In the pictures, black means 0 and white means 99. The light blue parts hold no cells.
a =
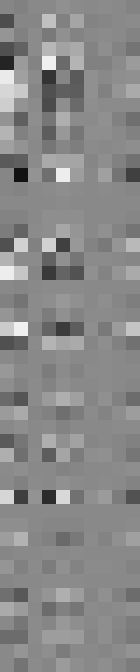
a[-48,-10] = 52
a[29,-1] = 61
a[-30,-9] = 54
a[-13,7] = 60
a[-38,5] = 49
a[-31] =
[31, 81, 50, 81, 25, 59, 51, 47, 58, 72]
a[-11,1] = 55
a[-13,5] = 44
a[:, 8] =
[53, 53, 53, 51, 54, 55, 58, 54, 50, 53, 54, 50, 45, 53, 53, 53, 51, 58, 53, 58, 53, 52, 53, 60, 50, 53, 53, 53, 50, 55, 54, 52, 52, 54, 53, 48, 53, 53, 56, 53, 53, 53, 50, 54, 52, 51, 54, 52]
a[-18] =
[53, 55, 53, 54, 51, 53, 53, 53, 54, 54]
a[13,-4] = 53
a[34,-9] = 50
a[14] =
[53, 53, 53, 53, 54, 53, 53, 53, 53, 53]
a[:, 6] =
[53, 51, 53, 51, 50, 56, 56, 55, 54, 55, 54, 52, 53, 53, 53, 53, 53, 51, 54, 56, 53, 53, 54, 55, 52, 53, 54, 53, 52, 54, 53, 52, 55, 53, 53, 56, 53, 53, 54, 53, 54, 53, 52, 54, 53, 52, 53, 53]
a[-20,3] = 60
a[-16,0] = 68
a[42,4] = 68
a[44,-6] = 59
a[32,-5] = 48
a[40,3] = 48
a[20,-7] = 54
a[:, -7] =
[53, 75, 47, 71, 93, 20, 31, 29, 46, 36, 46, 66, 43, 54, 53, 55, 55, 81, 38, 22, 54, 55, 48, 39, 70, 53, 48, 51, 60, 50, 54, 68, 36, 53, 53, 17, 53, 52, 50, 54, 48, 54, 58, 42, 52, 61, 55, 52]
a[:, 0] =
[52, 30, 58, 31, 14, 91, 83, 80, 57, 70, 62, 35, 52, 52, 53, 51, 48, 31, 69, 92, 53, 50, 58, 79, 31, 53, 59, 55, 41, 60, 53, 35, 68, 54, 53, 83, 53, 55, 61, 52, 58, 52, 43, 66, 53, 42, 53, 53]
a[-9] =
[52, 53, 53, 54, 53, 54, 53, 53, 53, 53]
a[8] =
[57, 37, 55, 46, 68, 54, 54, 56, 50, 43]
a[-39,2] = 54
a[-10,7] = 51
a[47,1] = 45
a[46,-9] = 58
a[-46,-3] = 54
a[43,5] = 46
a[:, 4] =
[56, 50, 56, 63, 41, 52, 37, 55, 68, 59, 52, 64, 92, 55, 54, 55, 65, 25, 56, 39, 54, 59, 56, 23, 64, 55, 54, 55, 68, 43, 51, 56, 64, 51, 56, 84, 53, 52, 41, 53, 56, 54, 68, 50, 59, 61, 48, 60]
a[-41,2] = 54

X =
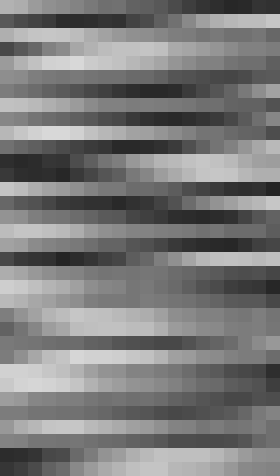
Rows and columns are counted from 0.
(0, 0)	69
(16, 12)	48
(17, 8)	39
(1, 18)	73
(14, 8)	16
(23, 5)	73
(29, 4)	44
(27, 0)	78
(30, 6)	72
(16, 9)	51
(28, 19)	30
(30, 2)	71
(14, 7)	19
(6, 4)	35
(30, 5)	77
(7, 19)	32
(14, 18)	71
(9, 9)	63
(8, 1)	50
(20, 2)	74
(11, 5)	30
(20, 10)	47
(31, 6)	44
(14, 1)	34
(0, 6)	47
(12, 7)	33
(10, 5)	26
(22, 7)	74
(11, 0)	18
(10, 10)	17
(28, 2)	52
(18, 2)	20
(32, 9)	68
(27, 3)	82
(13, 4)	60
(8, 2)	45
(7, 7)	50
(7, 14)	43
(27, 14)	42

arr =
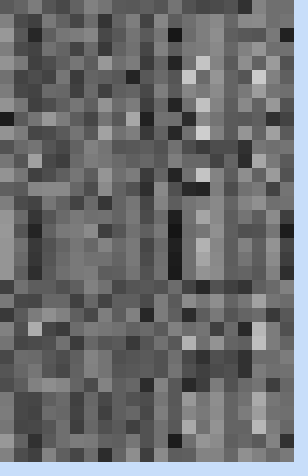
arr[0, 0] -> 35
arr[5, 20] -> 37
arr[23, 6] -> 48
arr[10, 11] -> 32
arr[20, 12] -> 42
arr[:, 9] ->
[34, 49, 45, 44, 48, 14, 39, 48, 65, 49, 34, 37, 48, 32, 46, 47, 44, 47, 47, 45, 33, 37, 50, 38, 22, 33, 34, 40, 32, 40, 25, 46, 55]
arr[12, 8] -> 43
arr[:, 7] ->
[45, 20, 28, 22, 59, 37, 25, 57, 45, 63, 45, 46, 58, 54, 21, 44, 24, 51, 44, 36, 44, 26, 49, 46, 33, 45, 45, 51, 28, 25, 31, 38, 17]
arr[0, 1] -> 39
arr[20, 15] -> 32
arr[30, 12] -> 34
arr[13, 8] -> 38
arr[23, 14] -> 45
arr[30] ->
[46, 27, 28, 33, 43, 24, 40, 31, 35, 25, 32, 44, 34, 66, 44, 57, 39, 39, 71, 48, 40]
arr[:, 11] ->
[33, 52, 46, 50, 39, 41, 49, 40, 44, 38, 32, 34, 39, 53, 51, 42, 47, 41, 43, 44, 32, 48, 48, 35, 44, 32, 32, 51, 46, 49, 44, 44, 54]
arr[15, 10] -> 29
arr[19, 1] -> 37
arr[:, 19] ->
[43, 43, 47, 43, 60, 50, 45, 59, 19, 62, 43, 47, 60, 26, 43, 54, 46, 57, 54, 50, 41, 45, 22, 48, 48, 42, 43, 24, 46, 44, 48, 51, 41]
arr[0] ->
[35, 39, 48, 33, 28, 38, 50, 45, 35, 34, 37, 33, 45, 32, 27, 29, 32, 19, 51, 43, 43]
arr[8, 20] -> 26
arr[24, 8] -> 35
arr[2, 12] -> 9
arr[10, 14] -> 23
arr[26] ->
[33, 40, 46, 33, 28, 38, 50, 45, 33, 34, 36, 32, 45, 31, 25, 29, 31, 19, 48, 43, 44]
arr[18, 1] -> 41
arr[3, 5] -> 26
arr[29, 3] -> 42
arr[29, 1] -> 28
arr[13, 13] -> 16
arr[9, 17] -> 58
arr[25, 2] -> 41
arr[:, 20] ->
[43, 45, 13, 44, 32, 37, 43, 32, 26, 35, 45, 35, 32, 45, 44, 24, 11, 27, 24, 18, 50, 42, 34, 31, 39, 48, 44, 40, 42, 43, 40, 19, 47]
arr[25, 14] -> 19
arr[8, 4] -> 48
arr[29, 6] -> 41

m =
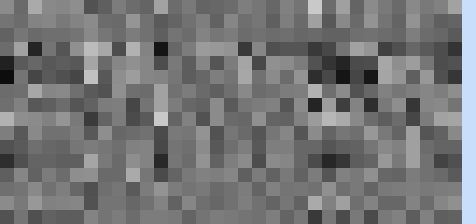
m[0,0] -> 54
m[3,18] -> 52
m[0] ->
[54, 41, 66, 53, 52, 55, 32, 37, 48, 42, 39, 63, 42, 47, 39, 40, 42, 49, 46, 40, 50, 45, 78, 42, 62, 39, 54, 47, 41, 53, 47, 50, 63]
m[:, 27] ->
[47, 45, 42, 25, 65, 64, 50, 47, 36, 47, 53, 59, 40, 47, 40, 47]
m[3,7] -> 65
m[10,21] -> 40
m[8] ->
[69, 55, 54, 50, 58, 47, 23, 39, 48, 29, 35, 78, 39, 50, 32, 54, 41, 40, 56, 39, 38, 50, 60, 71, 66, 53, 42, 36, 42, 27, 48, 63, 64]
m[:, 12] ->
[42, 39, 45, 40, 47, 46, 44, 48, 39, 47, 45, 46, 39, 48, 38, 47]
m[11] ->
[18, 31, 39, 39, 37, 37, 64, 47, 41, 55, 51, 16, 46, 42, 57, 38, 49, 54, 30, 54, 52, 40, 29, 15, 21, 36, 39, 59, 47, 62, 44, 26, 31]
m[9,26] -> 59
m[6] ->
[42, 43, 65, 52, 53, 43, 35, 32, 56, 43, 42, 63, 44, 48, 41, 37, 43, 53, 42, 44, 48, 49, 69, 43, 54, 32, 40, 50, 46, 49, 52, 49, 55]
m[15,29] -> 36
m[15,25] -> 47
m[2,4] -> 43
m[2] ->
[38, 46, 41, 43, 43, 45, 53, 46, 42, 48, 44, 37, 45, 42, 51, 46, 48, 42, 44, 42, 43, 40, 41, 38, 38, 43, 44, 42, 40, 49, 42, 40, 35]
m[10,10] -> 51
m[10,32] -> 39
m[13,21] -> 46
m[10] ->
[32, 35, 43, 40, 39, 46, 48, 46, 43, 50, 51, 28, 45, 43, 54, 34, 43, 49, 34, 49, 49, 40, 40, 33, 37, 38, 46, 53, 50, 62, 42, 39, 39]
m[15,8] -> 48
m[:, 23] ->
[42, 34, 38, 28, 20, 28, 43, 61, 71, 39, 33, 15, 33, 56, 50, 46]
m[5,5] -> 27
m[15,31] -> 37
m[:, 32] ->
[63, 39, 35, 20, 32, 21, 55, 45, 64, 53, 39, 31, 35, 49, 56, 38]
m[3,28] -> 31
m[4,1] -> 35
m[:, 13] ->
[47, 44, 42, 48, 36, 36, 48, 40, 50, 46, 43, 42, 47, 45, 52, 39]
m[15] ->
[32, 45, 31, 38, 36, 36, 51, 45, 48, 42, 48, 48, 47, 39, 45, 48, 47, 45, 44, 49, 39, 46, 22, 46, 29, 47, 29, 47, 50, 36, 50, 37, 38]
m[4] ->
[13, 35, 40, 34, 36, 34, 64, 41, 52, 56, 52, 30, 47, 36, 52, 33, 48, 64, 28, 56, 54, 48, 32, 20, 14, 29, 30, 65, 55, 61, 46, 30, 32]
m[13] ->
[43, 45, 53, 44, 49, 40, 31, 43, 46, 35, 48, 57, 48, 45, 47, 41, 44, 48, 39, 50, 45, 46, 44, 56, 43, 47, 39, 47, 48, 49, 47, 48, 49]
